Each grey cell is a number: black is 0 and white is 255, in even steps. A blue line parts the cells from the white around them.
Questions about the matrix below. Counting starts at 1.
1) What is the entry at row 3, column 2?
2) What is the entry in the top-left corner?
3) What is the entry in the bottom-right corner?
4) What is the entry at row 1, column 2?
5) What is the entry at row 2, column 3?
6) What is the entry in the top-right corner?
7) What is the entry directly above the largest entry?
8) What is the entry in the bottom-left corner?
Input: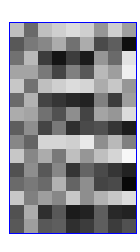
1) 185
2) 191
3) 81
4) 106
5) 135
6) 158
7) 128
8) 88

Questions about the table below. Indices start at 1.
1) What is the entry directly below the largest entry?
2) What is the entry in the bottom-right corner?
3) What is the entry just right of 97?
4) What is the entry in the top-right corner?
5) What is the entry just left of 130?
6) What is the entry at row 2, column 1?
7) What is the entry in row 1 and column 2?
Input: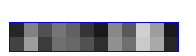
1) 202
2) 38
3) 53
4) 25
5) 38
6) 67
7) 130

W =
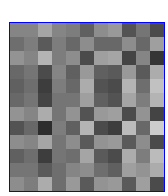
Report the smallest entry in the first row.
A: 75
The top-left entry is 133
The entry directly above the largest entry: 68
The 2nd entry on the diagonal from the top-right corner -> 104
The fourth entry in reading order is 133
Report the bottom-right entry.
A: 75
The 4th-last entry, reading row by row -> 153
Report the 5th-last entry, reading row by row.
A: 147
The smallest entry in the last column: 53
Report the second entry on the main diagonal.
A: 125
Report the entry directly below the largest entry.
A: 75
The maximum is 205
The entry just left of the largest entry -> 104
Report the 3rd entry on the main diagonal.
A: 180
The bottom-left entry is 141
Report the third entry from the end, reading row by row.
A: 90
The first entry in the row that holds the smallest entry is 83
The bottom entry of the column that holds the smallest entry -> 172
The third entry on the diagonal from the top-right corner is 68

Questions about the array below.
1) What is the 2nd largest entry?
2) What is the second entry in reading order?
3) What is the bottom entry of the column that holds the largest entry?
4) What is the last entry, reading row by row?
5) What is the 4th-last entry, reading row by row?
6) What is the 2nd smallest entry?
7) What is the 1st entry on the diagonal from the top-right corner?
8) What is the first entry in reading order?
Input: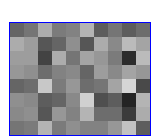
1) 208
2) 117
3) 194
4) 93
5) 130
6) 44
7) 109
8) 101

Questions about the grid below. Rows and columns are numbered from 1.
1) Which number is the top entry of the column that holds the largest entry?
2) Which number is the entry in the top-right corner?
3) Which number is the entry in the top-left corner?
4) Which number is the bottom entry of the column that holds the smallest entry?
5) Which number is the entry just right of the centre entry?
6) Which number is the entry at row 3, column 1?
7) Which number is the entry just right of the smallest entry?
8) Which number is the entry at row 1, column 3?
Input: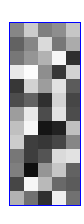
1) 204
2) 198
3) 134
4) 113
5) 226
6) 119
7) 149
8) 127

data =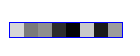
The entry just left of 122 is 214
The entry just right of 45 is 5
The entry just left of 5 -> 45

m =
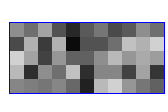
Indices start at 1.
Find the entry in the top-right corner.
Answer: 111
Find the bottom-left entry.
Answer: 134
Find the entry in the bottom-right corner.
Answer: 97
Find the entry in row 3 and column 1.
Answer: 209
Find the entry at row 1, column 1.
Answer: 142
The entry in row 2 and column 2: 177
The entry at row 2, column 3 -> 59
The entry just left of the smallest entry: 177
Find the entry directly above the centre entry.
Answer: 82
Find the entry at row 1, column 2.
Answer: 111
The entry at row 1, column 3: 163
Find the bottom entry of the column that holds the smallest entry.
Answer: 104
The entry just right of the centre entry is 142
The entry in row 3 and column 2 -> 163
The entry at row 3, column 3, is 66
